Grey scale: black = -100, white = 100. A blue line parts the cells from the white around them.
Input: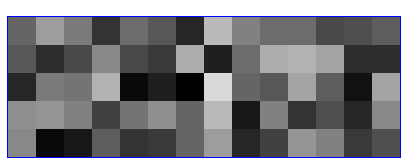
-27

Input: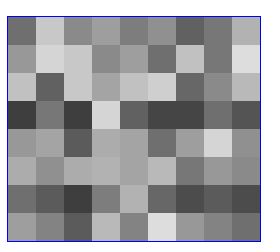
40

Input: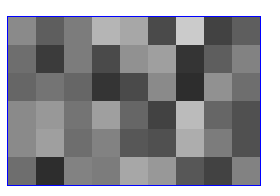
-26

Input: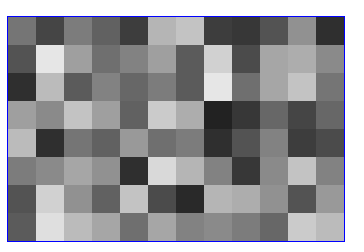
-63

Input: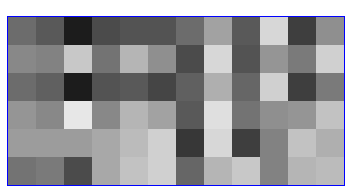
12

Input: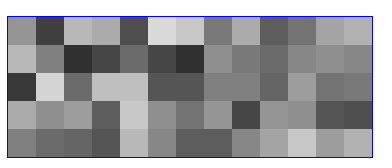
39

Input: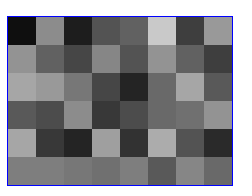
20

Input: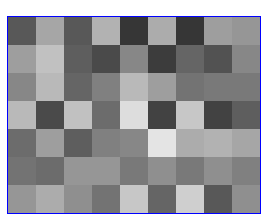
18

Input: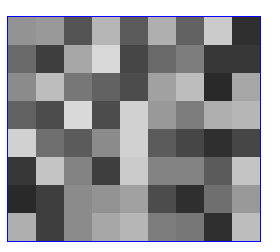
-63
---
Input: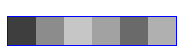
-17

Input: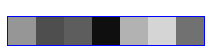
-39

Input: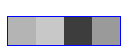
21

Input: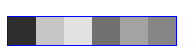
-12

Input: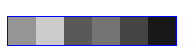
-47

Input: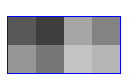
-31

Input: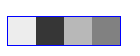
1

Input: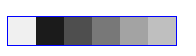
-39

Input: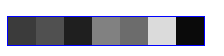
-76
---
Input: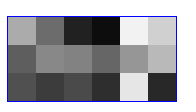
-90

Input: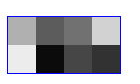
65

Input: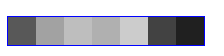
38

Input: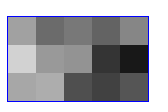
-22

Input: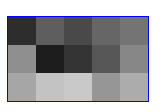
-20

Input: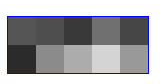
-12

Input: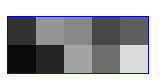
-44

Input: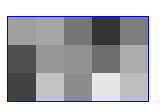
-59
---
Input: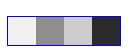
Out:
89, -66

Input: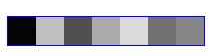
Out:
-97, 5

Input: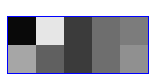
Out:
-93, 13

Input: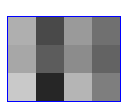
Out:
37, -1

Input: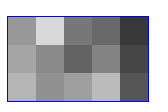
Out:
19, -33

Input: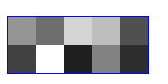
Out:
17, -65

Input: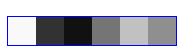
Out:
95, 12

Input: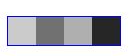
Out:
59, -70

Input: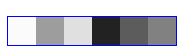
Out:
97, 1
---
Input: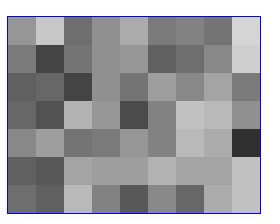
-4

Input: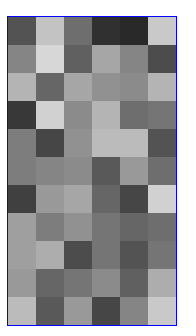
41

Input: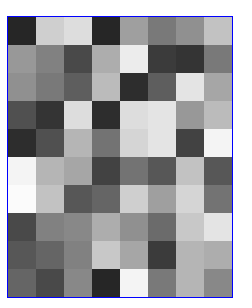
30

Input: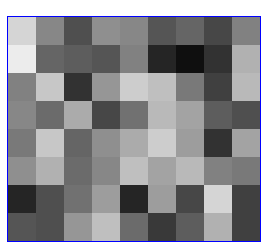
45

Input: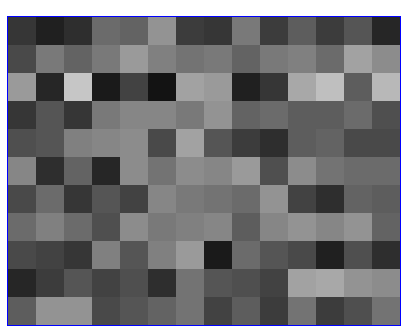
44

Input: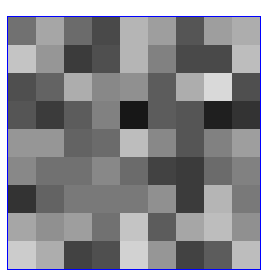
-38

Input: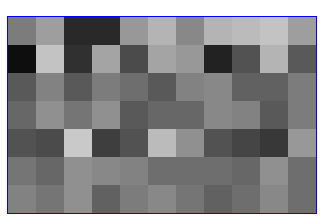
-3

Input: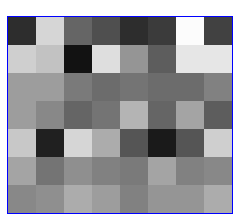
1
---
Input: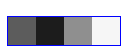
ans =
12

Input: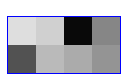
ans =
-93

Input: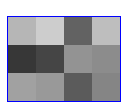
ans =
-23

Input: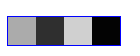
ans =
63

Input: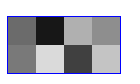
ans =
38

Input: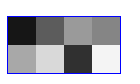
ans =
21

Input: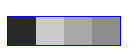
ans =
32

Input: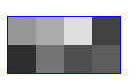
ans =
74

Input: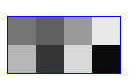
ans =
20
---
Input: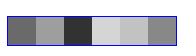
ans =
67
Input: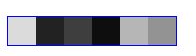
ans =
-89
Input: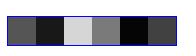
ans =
-4
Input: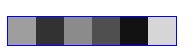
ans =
-38
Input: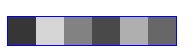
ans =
-43
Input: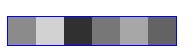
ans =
-7
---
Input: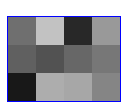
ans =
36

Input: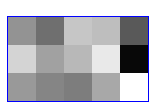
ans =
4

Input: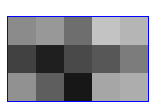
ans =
-26

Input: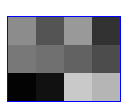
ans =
-87

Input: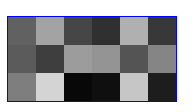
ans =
66

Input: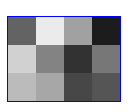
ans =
31

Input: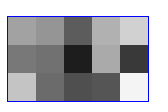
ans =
-16

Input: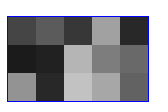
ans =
-69

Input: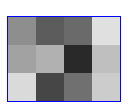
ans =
-45

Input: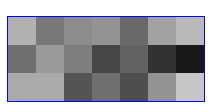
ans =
33
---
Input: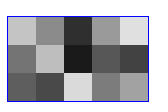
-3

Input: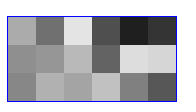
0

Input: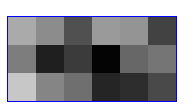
-65

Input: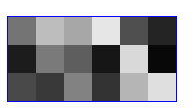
42

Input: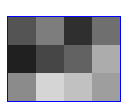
51

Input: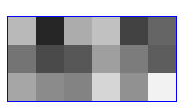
14

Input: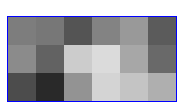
54

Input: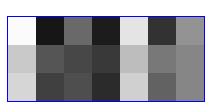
-23

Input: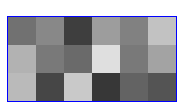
-22

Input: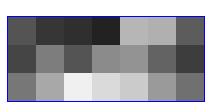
21
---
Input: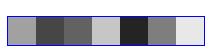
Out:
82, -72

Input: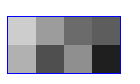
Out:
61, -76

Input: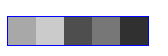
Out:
59, -62

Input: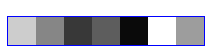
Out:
100, -92

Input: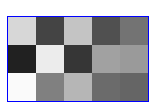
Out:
96, -74

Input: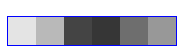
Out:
79, -58

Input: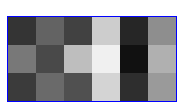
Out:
88, -87
